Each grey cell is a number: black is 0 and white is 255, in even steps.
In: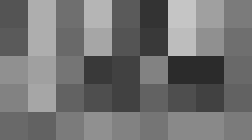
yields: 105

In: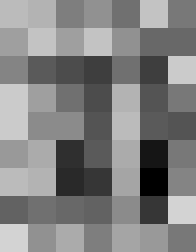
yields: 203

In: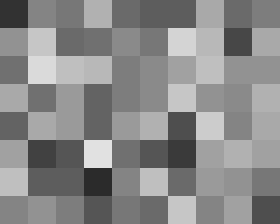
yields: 146

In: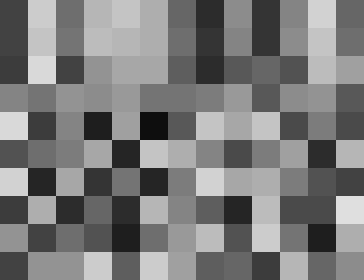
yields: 160

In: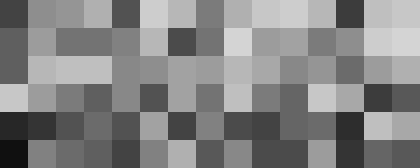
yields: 176

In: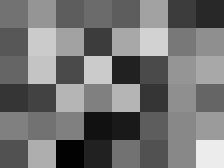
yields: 168

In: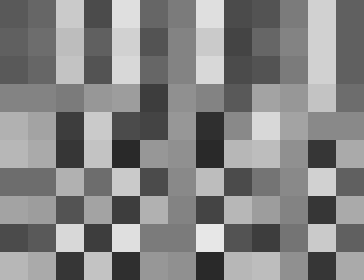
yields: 96
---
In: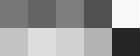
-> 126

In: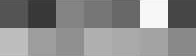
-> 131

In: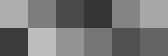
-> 74

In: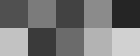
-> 66

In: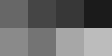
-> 55

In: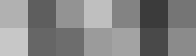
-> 147
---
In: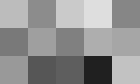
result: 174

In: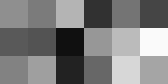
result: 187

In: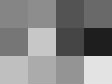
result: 69

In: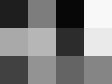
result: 44

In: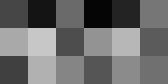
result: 183

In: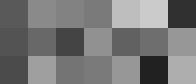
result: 110

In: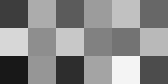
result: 115

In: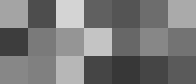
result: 135

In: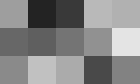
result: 145
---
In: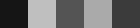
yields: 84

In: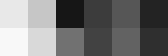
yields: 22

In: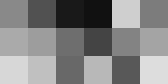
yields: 25

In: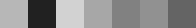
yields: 210

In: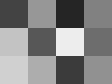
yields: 37

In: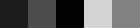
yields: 2

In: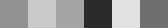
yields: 164

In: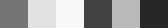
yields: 247

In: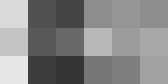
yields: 69
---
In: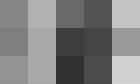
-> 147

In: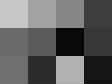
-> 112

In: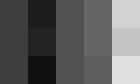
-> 62

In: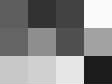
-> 200

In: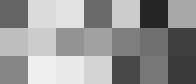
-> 134

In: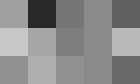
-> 145

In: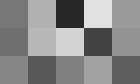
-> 134

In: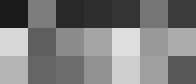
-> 180

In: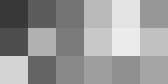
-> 212
